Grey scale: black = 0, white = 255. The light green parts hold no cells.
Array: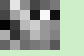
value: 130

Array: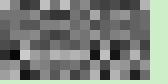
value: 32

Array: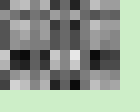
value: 157

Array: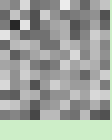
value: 93

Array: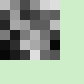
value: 103

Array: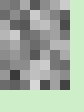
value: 161

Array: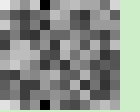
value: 189
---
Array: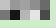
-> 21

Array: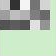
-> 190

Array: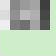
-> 145

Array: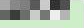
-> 60

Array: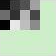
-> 48

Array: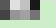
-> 149

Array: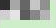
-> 228

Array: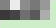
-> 69

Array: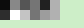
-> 255
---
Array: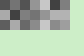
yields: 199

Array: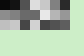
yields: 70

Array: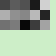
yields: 8

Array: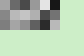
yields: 96

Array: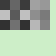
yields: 49

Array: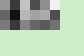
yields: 101
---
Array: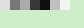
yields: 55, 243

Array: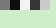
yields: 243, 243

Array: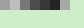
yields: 76, 190

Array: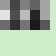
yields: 187, 226

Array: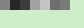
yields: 163, 195

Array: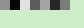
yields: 92, 226

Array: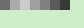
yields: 159, 203

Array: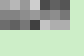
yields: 153, 206

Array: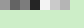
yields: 37, 243

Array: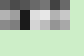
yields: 222, 231
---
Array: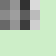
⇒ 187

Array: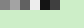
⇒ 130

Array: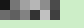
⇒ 161

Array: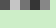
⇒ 115

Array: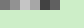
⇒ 146

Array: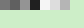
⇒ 181

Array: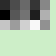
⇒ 197

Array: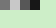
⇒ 87
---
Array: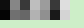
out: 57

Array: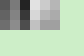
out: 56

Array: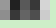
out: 89

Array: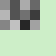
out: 113

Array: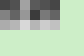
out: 151

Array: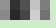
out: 81
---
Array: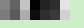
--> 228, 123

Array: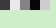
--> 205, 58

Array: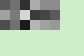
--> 140, 78

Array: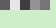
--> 117, 93

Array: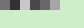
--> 165, 114

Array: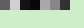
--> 50, 95

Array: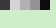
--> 12, 57

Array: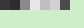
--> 75, 55

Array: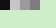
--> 125, 16

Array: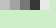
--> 232, 192
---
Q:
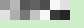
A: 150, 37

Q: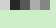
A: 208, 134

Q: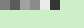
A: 126, 52

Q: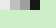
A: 234, 24

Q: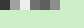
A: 54, 141

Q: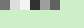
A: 116, 97
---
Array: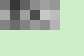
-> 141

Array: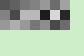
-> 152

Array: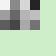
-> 137

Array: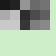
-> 149

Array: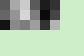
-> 90

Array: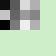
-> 89

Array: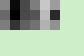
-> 125

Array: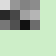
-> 150
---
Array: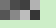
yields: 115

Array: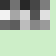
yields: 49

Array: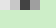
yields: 229

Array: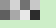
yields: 148

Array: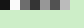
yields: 20

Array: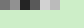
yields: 116

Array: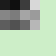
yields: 27
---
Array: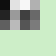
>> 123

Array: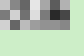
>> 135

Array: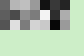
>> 154

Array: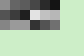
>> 112

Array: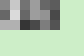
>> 83

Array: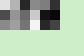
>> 67
